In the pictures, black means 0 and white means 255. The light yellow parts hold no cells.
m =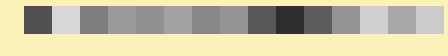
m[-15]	81
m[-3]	208
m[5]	162
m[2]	126
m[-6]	46

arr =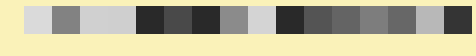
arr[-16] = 218
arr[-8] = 212
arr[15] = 52
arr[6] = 41

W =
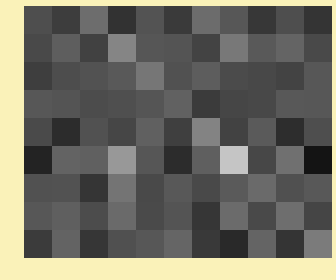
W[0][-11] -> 78
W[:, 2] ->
[109, 65, 82, 76, 81, 96, 53, 76, 54]
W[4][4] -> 96
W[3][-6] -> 97
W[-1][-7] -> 87
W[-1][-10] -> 99
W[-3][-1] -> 88
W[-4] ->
[35, 99, 96, 152, 86, 44, 95, 197, 71, 112, 20]
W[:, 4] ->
[83, 86, 118, 85, 96, 86, 73, 74, 87]
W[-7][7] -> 75
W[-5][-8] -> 70
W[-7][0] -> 62
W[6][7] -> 90
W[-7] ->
[62, 77, 82, 89, 118, 81, 93, 75, 72, 67, 87]
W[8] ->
[59, 99, 54, 80, 87, 101, 57, 41, 100, 52, 123]
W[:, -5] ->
[108, 67, 93, 59, 131, 95, 73, 54, 57]
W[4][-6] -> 63
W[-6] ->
[87, 84, 76, 79, 85, 97, 59, 70, 72, 88, 87]
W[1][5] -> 84
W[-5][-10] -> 44
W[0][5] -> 58
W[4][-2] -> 45
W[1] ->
[73, 94, 65, 133, 86, 84, 67, 120, 89, 100, 73]
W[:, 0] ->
[78, 73, 62, 87, 74, 35, 81, 87, 59]

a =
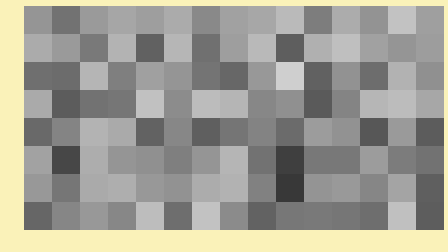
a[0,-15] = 149
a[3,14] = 167
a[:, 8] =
[167, 185, 152, 135, 131, 114, 129, 98]
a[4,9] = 107
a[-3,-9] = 149
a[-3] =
[162, 71, 173, 149, 144, 127, 149, 181, 114, 63, 120, 120, 156, 124, 114]
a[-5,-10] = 140
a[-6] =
[111, 108, 181, 127, 160, 149, 116, 103, 152, 207, 97, 146, 109, 178, 144]
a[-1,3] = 135
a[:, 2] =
[154, 121, 181, 114, 179, 173, 170, 152]
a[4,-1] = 92
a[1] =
[171, 154, 121, 179, 97, 182, 112, 158, 185, 94, 176, 191, 161, 149, 157]
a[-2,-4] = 153
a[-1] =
[102, 134, 152, 135, 189, 110, 194, 139, 98, 119, 121, 118, 110, 192, 93]
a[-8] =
[149, 114, 154, 166, 158, 171, 137, 161, 167, 186, 125, 172, 147, 194, 159]
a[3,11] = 132
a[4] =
[105, 132, 179, 170, 98, 135, 95, 117, 131, 107, 156, 146, 87, 154, 92]
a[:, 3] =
[166, 179, 127, 118, 170, 149, 174, 135]
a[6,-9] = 172
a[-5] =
[170, 92, 114, 118, 193, 140, 188, 181, 135, 144, 90, 132, 182, 188, 167]
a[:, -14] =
[114, 154, 108, 92, 132, 71, 118, 134]

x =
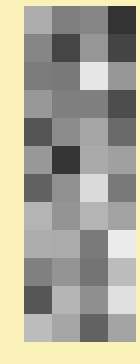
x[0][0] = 173
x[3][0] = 152
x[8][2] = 122
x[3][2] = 127
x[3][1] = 127
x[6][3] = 121
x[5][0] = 152
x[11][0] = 188
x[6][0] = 97
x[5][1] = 53
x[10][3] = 224
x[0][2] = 134
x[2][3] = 151
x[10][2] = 143

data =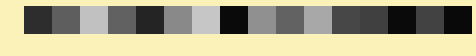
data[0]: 45
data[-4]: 64
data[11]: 71
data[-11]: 137
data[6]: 198
